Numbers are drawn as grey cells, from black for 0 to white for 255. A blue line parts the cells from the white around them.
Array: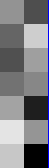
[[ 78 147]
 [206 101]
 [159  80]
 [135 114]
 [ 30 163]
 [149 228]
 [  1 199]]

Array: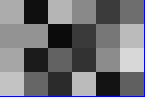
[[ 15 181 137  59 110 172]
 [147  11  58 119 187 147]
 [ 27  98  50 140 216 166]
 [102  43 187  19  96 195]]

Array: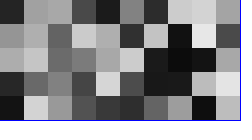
[[161 168  73  27 130  44 204 211 164  36]
 [175  99 203 175  48 195  17 231  74 149]
 [197 107 123 168 204  26  12  19 168 173]
 [105 129  69 214  76  24  25 188 228  39]
 [211 153  82  57  46 100 157  14 189  19]]

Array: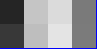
[[197 219 122  37]
 [190 228 123  56]]

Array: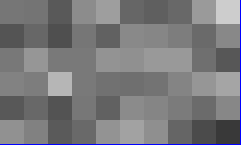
[[116  89 140 158 102  95 104 154 205 118]
 [103  79 118  97 137 134 125 106 136  84]
 [150 121 121 147 144 153 153 111  87 120]
 [125 182 121 113 111 115 132 150 165 130]
 [104  83 119  97 139 133 123 107 135  88]
 [129  90 105 147 162 143 101  75  57 145]]

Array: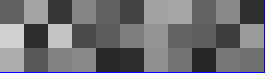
[[163  55 133  96  68 162 166  99 138  47  96]
 [ 44 195  73  92 126 149  99  94  61 155 208]
 [ 87 131 136  40  45 143 115  39 119 112 172]]

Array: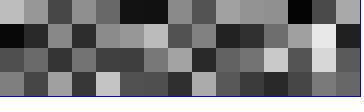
[[150  71 143 104  18  17 138  83 161 147 144   4  74 169 189]
 [ 41 136  45 139 150 186  82 129  33  48 110 159 231  32   8]
 [106  52 114  64  62 120 163  41  98 114 201  84 215  90  78]
 [ 69 160  55 196  81  78  47 171  88  59  41  69 122 103 127]]
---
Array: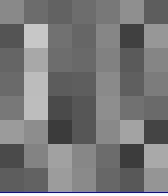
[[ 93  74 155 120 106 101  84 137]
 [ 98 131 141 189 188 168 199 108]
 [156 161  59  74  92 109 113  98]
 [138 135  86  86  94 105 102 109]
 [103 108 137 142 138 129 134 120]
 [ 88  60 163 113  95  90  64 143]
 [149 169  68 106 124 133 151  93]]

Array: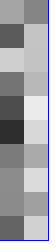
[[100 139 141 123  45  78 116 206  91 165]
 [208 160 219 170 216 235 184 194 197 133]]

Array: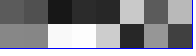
[[135  91]
 [134  80]
 [249  23]
 [253  43]
 [205  39]
 [ 39 201]
 [150  91]
 [ 64 185]]

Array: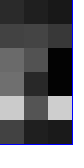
[[ 66 203 111 106  66  42]
 [ 31  84  40  82  68  31]
 [ 26 206   3   3  56  24]]

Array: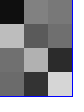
[[107 112 189  15]
 [ 51 177  90 129]
 [214  43 111 120]]

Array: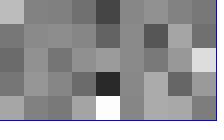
[[166 118 107 119 188]
 [129 150 145 138 130]
 [121 134 117 141 128]
 [164 107 144 134 112]
 [253  41 155  99  69]
 [134 136 138 138 135]
 [171 171 121  86 145]
 [168 102 152 165 130]
 [125 154 221 112 120]]

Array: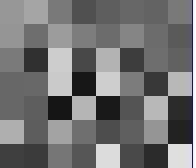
[[ 63 175 103 103 122 149 151]
 [ 59  93  94 104  48 110 165]
 [118 163  21 202 204 156 121]
 [ 86 111 181  23  72 125  80]
 [220  77  24 206 179 108  94]
 [ 73  95  84 124  61 133 103]
 [ 43 149 184  56 110 108  99]
 [223  34  43 184  97  90 121]]
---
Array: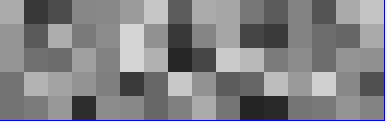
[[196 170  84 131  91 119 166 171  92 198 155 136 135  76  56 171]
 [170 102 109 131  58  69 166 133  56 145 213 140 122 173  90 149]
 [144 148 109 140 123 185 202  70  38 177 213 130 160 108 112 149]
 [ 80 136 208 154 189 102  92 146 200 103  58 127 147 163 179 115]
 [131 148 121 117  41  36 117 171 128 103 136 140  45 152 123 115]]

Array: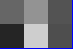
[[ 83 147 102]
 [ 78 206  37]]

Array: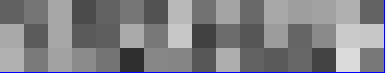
[[ 99 176 162 158 168 105 164 114 185  82 118  98  75 167 117  97]
 [199 202 138 101 156  86 108  65 199 120 170  94  90 167  91 169]
 [120 219  67 103  90  98 174  87 133 135  47 116 139 162 122 177]]

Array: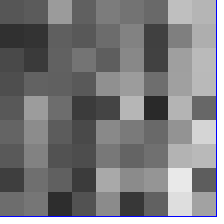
[[181 191 105 115 124  96 155  91  86]
 [174 127  64 130 108  88  95  51  48]
 [186 159  65 136  94 116  97  58  73]
 [185 160 110 156 144  89  96  98  78]
 [103 180  41 182  68  59 109 156  88]
 [213 147 105 122 137  73  92 140 100]
 [185 179 112 100 120  77  82 130  89]
 [ 93 233 149 139 169  59  96 111  62]
 [162 222  97  55 139  82  45 118 109]]

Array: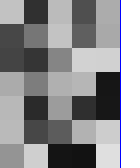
[[172  79 187  48 194]
 [169  95 195 118  71]
 [209 210 133  53  68]
 [ 22 182 176 125 171]
 [ 23  47 156  42 184]
 [205 178  92  71 186]
 [223  18  20 207 148]]

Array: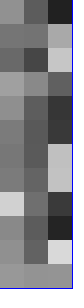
[[ 33  92 145]
 [169 115 117]
 [198  70 105]
 [ 96 137 160]
 [ 54  93 143]
 [ 57  89 123]
 [192  90 119]
 [194 100 123]
 [ 58 111 209]
 [ 36  92 137]
 [217  98 144]
 [148 147 152]]

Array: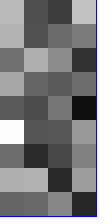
[[194  61  79 186]
 [122 107  81 179]
 [ 49 141 175 112]
 [109  89 100 167]
 [ 15 118  76  89]
 [153  87  86 253]
 [130  71  42 109]
 [157  41 177 175]
 [ 39 135 105 100]]
